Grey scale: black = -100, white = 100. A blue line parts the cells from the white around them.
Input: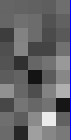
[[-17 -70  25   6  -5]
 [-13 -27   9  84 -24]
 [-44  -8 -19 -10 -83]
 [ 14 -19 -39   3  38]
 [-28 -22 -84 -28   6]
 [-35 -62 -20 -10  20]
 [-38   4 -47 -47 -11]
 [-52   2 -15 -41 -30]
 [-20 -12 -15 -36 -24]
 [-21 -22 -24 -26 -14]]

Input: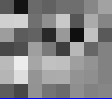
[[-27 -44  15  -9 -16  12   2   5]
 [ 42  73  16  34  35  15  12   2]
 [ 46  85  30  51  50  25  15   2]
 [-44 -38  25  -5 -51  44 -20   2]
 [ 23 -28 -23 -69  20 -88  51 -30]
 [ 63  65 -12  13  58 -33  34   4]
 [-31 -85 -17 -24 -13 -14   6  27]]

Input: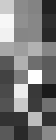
[[-30 -68 -34   8]
 [-61 -60  49 -62]
 [-35  58 -54 -11]
 [-42  85 -55 -80]
 [-48  -1  99 -25]
 [-32  39 -14 -29]
 [ 32  24  40   5]
 [ 89   5   6 -69]
 [ 94  13   6 -64]
 [ 60   9   3 -74]]

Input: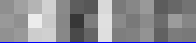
[[ 14  20  61  63   7 -43 -21  75  -1   1  15 -24  -3  -5]
 [ 20  13  85  58   6 -57  -2  76   8  -5   9 -15  22   5]
 [ 12  26  41  64   8 -27 -32  70  -4   6  20 -28 -19 -10]]

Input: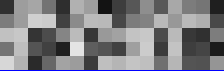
[[ 69  40 -67 -19  28  22 -54  50  42  54  50 -12  43 -34 -36  17]
 [ -9  49 -34 -49 -76  79 -26 -34 -49  25  60 -54  53 -51 -46 -79]
 [ 51  56 -59 -40   4  47 -57  20  27  53  57 -40  46 -56 -62  -2]
 [ -3  22  63  60 -49   9  47  45 -44  -3   2  45  19  46  37 -43]
 [-62  23  30 -10 -64  39  24 -85 -52 -32  11 -31  32  -3  -8 -76]]

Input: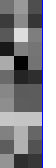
[[ 16 -64 -57]
 [-27  39 -36]
 [  1  40 -20]
 [ 55  54  54]
 [ 11 -27 -28]
 [  6 -29 -28]
 [-17 -72 -64]
 [ 34 -98 -10]
 [-81   0  -8]
 [-31  73  -1]
 [-54   8 -58]
 [-10  20 -39]]
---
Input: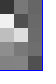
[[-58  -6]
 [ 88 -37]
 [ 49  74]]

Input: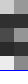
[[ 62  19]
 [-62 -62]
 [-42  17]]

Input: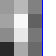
[[21 44]
 [28 94]
 [ 9 81]]

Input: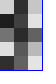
[[ 64 -63]
 [-77 -50]
 [-10 -66]]

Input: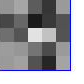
[[ 16  30]
 [-44 -19]
 [-13 -34]]

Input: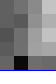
[[-25 -11]
 [-25 -30]
 [-36 -13]]
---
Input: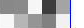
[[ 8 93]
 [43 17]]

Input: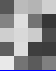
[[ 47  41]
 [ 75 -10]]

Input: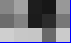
[[ 27 -77]
 [  3 -79]]

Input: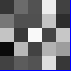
[[-16 -36]
 [-37 -37]]

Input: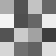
[[-35  53]
 [-38 -20]]

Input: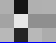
[[-84  38]
 [ 81  12]]

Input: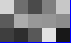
[[-14 -42]
 [ 35  19]]

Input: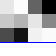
[[ 98 -22]
 [ 41  80]]
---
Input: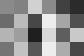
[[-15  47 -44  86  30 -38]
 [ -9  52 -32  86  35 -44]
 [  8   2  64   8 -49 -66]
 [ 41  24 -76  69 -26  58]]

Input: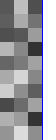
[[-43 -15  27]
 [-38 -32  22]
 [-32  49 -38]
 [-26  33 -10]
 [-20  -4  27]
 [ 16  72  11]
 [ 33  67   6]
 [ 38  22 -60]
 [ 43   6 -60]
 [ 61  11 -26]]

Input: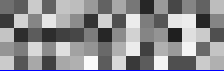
[[-55  65   4  80  43  10 -60  65 -38  85  -2 -33  80  85 -70   4]
 [-13 -28  59 -23  54  48  21 -23  32  -7 -70  21 -44   4 -23  48]
 [ 16  -2  70  10  75  27  16 -18  38  85 -50  38  21  91 -18  54]
 [ 54 -65 -28 -65 -50 -44  -2 -70  10  65   4  16 -76  75  59 -38]
 [ 59 -33  32 -50  32  38  96 -28  70 -55 -28  91 -38 -38  59  38]]

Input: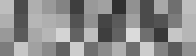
[[ -3  55  26   9 -23  60 -13   9  37 -13  60   3 -29  14]
 [ 20 -29  32  43  66 -23  49 -51 -23  72 -13 -56  55  43]
 [ 37 -35  43  37  32 -35  14 -46 -29  26 -41 -35  -3  43]
 [ 49 -41  37  20   3 -51  20  26 -62  14 -41  32 -13  49]]

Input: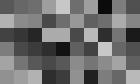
[[-48 -58 -70  34  34 -43  45 -64  -8 -80]
 [-31 -19 -14  24  56 -14  24 -91  -2 -37]
 [ -2 -43 -53 -64 -86 -25 -48  56 -19 -37]
 [ 14  24  40 -64 -53  14 -75  -2 -19  45]
 [ 29  -8 -31 -43 -31   9  -8   9  29 -25]
 [ 40   9   4 -43 -14  19 -25 -14  34   4]]

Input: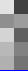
[[ 12  22]
 [ 38  -9]
 [ 44   2]
 [ 66 -25]
 [ 77 -49]]
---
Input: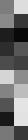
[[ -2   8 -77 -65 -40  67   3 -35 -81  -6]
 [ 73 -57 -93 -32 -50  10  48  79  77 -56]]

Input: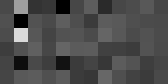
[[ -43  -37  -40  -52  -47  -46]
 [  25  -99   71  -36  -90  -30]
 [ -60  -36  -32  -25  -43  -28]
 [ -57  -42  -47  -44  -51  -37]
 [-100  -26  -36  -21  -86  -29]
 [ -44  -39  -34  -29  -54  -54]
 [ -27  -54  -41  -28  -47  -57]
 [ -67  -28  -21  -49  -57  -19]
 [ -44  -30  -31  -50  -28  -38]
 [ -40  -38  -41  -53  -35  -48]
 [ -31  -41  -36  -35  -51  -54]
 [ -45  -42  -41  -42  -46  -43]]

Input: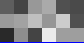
[[-26  21 -68]
 [-47  27  11]
 [ 19  50 -47]
 [ 33  18  84]
 [-37  60  24]
 [-42 -37  24]]

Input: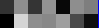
[[ -61 -100]
 [  11   67]
 [ -59   11]
 [  15    7]
 [ -94   24]
 [  11  -43]
 [  -1  -88]]

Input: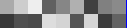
[[ 33 -56]
 [ 61 -38]
 [ 87 -42]
 [-25  73]
 [  5  66]
 [ 38 -34]
 [-50  67]
 [  0 -54]
 [  8 -22]]

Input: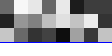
[[-18 -74  55]
 [ 94  18 -18]
 [ 81   1 -60]
 [-20  50 -48]
 [ 83  76 -89]
 [-78  53  26]
 [-52  85 -56]
 [-52 -60  53]]
